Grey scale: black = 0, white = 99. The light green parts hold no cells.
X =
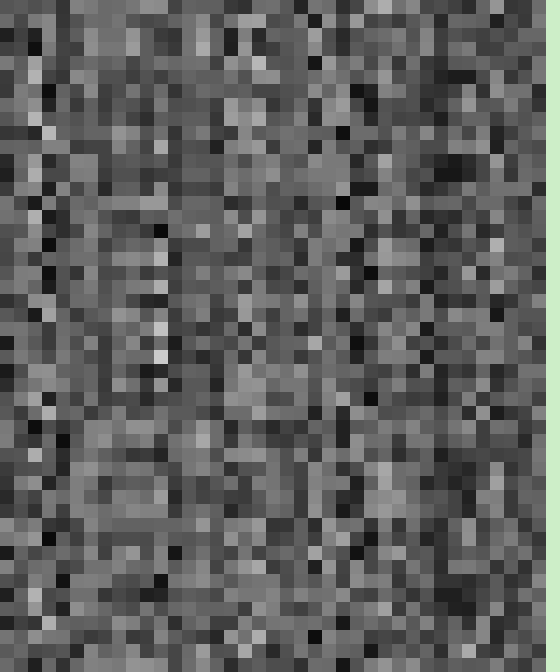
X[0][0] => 33
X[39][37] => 44
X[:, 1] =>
[35, 28, 25, 28, 36, 38, 48, 47, 41, 23, 39, 41, 38, 49, 28, 41, 33, 48, 39, 48, 48, 26, 29, 45, 43, 47, 30, 38, 48, 23, 32, 25, 33, 30, 47, 33, 30, 40, 50, 38, 33, 26, 38, 34, 25, 37, 40, 32]
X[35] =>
[16, 33, 26, 47, 41, 49, 37, 28, 49, 47, 42, 60, 15, 33, 26, 29, 24, 23, 34, 47, 42, 22, 53, 35, 18, 15, 51, 54, 57, 41, 31, 33, 26, 13, 50, 49, 22, 39, 38]
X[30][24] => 13
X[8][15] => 21
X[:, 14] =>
[37, 53, 59, 66, 44, 36, 41, 33, 36, 47, 30, 33, 38, 27, 40, 37, 61, 29, 34, 49, 33, 46, 49, 20, 43, 16, 37, 34, 39, 29, 57, 65, 47, 51, 25, 26, 44, 58, 36, 43, 52, 54, 34, 38, 44, 24, 60, 53]
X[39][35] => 46
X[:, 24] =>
[18, 28, 16, 18, 39, 43, 53, 60, 53, 6, 32, 47, 48, 58, 3, 50, 46, 48, 18, 60, 40, 32, 12, 35, 45, 34, 39, 33, 62, 16, 13, 13, 42, 19, 47, 18, 10, 42, 62, 31, 26, 25, 53, 32, 9, 42, 39, 8]
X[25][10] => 41
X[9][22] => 37
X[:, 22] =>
[45, 11, 61, 53, 8, 42, 54, 20, 16, 37, 14, 53, 47, 42, 33, 24, 30, 48, 48, 38, 37, 33, 26, 26, 65, 32, 36, 32, 30, 13, 39, 26, 21, 52, 50, 53, 56, 17, 24, 63, 12, 33, 43, 33, 43, 5, 34, 42]
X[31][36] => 32
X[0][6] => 47
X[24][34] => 27
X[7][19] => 21
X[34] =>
[20, 47, 55, 14, 32, 49, 45, 21, 33, 36, 35, 49, 23, 33, 25, 33, 43, 23, 48, 45, 35, 26, 50, 46, 47, 12, 37, 62, 42, 38, 15, 22, 14, 20, 32, 62, 29, 37, 31]
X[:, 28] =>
[44, 23, 48, 44, 21, 30, 46, 29, 26, 48, 39, 41, 39, 46, 40, 20, 21, 44, 53, 34, 40, 31, 44, 41, 55, 48, 37, 49, 28, 31, 41, 23, 18, 42, 42, 57, 52, 20, 26, 59, 25, 21, 33, 23, 49, 24, 38, 44]
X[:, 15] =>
[37, 27, 38, 39, 25, 36, 38, 24, 21, 26, 13, 33, 31, 23, 36, 36, 38, 38, 31, 35, 36, 26, 22, 25, 32, 23, 21, 14, 30, 18, 42, 42, 30, 41, 33, 29, 37, 35, 30, 31, 26, 42, 28, 38, 24, 15, 31, 38]
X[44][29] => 34
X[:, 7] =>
[41, 41, 43, 46, 37, 31, 24, 23, 26, 39, 26, 26, 23, 16, 46, 32, 39, 25, 34, 28, 31, 33, 38, 27, 22, 23, 24, 22, 24, 33, 51, 55, 37, 45, 21, 28, 42, 41, 26, 25, 44, 47, 21, 40, 35, 26, 38, 49]
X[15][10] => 36
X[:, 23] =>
[42, 55, 30, 31, 59, 50, 39, 52, 55, 36, 48, 47, 47, 45, 36, 54, 49, 43, 39, 46, 46, 48, 38, 44, 35, 44, 42, 53, 50, 45, 35, 40, 52, 42, 46, 35, 36, 58, 50, 40, 58, 46, 44, 50, 37, 51, 45, 41]
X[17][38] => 23
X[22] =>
[34, 29, 10, 63, 39, 22, 34, 38, 57, 52, 33, 51, 23, 38, 49, 22, 25, 59, 38, 24, 39, 44, 26, 38, 12, 42, 27, 23, 44, 37, 47, 30, 53, 46, 48, 9, 37, 33, 33]
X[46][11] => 36
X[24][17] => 45
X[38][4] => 36
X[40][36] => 36
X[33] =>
[23, 30, 31, 35, 14, 52, 56, 45, 40, 47, 45, 32, 27, 46, 51, 41, 19, 32, 33, 45, 31, 26, 52, 42, 19, 30, 52, 65, 42, 44, 36, 22, 19, 15, 26, 53, 20, 28, 44]
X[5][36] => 21

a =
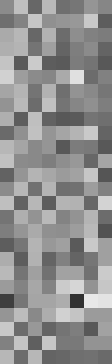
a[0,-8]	54
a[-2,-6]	37
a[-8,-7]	36
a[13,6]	61
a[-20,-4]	43
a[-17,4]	64
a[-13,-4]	43
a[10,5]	48
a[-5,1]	46
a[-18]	[68, 36, 74, 38, 34, 35, 45, 43]
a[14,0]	74
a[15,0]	45
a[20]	[60, 51, 65, 51, 79, 83, 57, 77]
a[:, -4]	[43, 58, 42, 39, 35, 66, 43, 45, 34, 64, 34, 55, 60, 43, 70, 51, 55, 62, 50, 63, 79, 67, 81, 45, 47, 40]
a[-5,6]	90
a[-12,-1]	82
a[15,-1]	42
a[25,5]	43
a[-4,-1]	60
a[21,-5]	64
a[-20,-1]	46
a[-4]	[58, 73, 53, 67, 81, 76, 60, 60]
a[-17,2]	75
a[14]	[74, 38, 71, 36, 70, 69, 40, 82]
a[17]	[36, 46, 70, 59, 62, 35, 78, 62]
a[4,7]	34
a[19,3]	44
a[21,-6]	64
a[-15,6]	40
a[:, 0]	[54, 43, 66, 68, 76, 81, 64, 57, 68, 41, 71, 75, 38, 54, 74, 45, 49, 36, 67, 72, 60, 24, 58, 78, 50, 71]
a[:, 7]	[52, 36, 48, 39, 34, 50, 46, 49, 43, 39, 34, 64, 33, 50, 82, 42, 32, 62, 62, 79, 77, 88, 60, 63, 57, 41]
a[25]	[71, 42, 71, 39, 40, 43, 44, 41]
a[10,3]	58
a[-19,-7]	72
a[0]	[54, 74, 40, 72, 43, 46, 58, 52]

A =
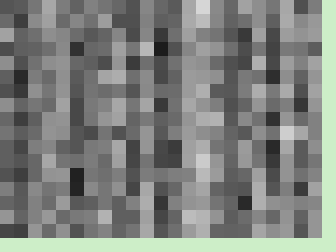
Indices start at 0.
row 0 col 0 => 33
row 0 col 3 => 65
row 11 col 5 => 43
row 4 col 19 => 28
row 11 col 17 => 59
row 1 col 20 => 66
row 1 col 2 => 54
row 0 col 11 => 40
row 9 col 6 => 29
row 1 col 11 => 37
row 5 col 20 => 55
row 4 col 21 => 50
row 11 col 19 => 22
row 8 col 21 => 41
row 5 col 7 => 64
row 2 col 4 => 52
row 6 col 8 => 46
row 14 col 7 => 46
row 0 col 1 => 35
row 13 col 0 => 49
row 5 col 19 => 18
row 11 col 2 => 40
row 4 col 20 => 61
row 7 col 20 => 49
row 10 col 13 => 62
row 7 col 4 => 63
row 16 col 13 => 60
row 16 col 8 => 39
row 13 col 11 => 32
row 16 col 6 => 45
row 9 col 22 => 50
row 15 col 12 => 39
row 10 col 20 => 65
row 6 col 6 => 45
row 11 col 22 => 46
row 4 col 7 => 30
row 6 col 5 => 33
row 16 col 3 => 41
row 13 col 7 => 46

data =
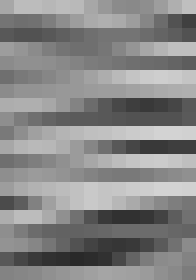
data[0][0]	65
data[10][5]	60
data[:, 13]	[74, 25, 32, 74, 36, 76, 68, 34, 35, 81, 24, 74, 56, 81, 46, 44, 39, 54, 51, 48]
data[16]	[55, 48, 42, 39, 38, 38, 39, 40, 42, 42, 42, 42, 40, 39]
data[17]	[57, 56, 52, 46, 39, 32, 26, 22, 21, 22, 27, 35, 44, 54]
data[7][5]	51
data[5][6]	63
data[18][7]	19
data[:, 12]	[68, 32, 36, 74, 39, 79, 67, 27, 32, 82, 24, 77, 54, 82, 49, 36, 40, 44, 55, 53]
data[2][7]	45
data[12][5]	54
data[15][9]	19
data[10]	[65, 70, 72, 71, 67, 60, 52, 43, 34, 27, 22, 22, 24, 24]
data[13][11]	82
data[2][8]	45
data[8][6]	35
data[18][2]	22
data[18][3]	19
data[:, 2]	[73, 44, 32, 54, 56, 49, 57, 68, 43, 62, 72, 49, 60, 69, 50, 73, 42, 52, 22, 53]
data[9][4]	70
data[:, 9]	[53, 61, 45, 58, 43, 76, 63, 24, 32, 79, 27, 76, 47, 79, 66, 19, 42, 22, 39, 62]
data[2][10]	42
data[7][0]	67
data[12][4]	57

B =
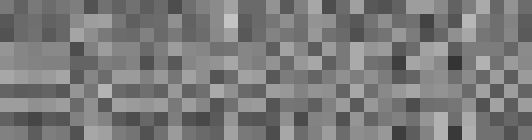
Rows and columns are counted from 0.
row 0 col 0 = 47
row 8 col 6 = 56
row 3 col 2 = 50
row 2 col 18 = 42
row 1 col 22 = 57
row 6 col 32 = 54
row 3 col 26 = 58
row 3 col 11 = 49
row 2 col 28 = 59
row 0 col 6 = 32
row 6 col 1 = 36
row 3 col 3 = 53
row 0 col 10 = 36
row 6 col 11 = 38
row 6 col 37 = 39
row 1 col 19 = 46
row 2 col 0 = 32
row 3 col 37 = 54
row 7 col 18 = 60
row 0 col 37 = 42
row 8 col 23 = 52
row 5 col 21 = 46
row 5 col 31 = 55
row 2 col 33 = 65
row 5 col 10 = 50
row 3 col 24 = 47
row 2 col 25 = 31
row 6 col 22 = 57
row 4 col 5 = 39
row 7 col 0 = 61
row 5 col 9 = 60
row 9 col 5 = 32
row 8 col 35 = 34
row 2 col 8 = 42
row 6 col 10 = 43
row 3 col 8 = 52
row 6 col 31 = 57
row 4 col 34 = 69
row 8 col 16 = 58
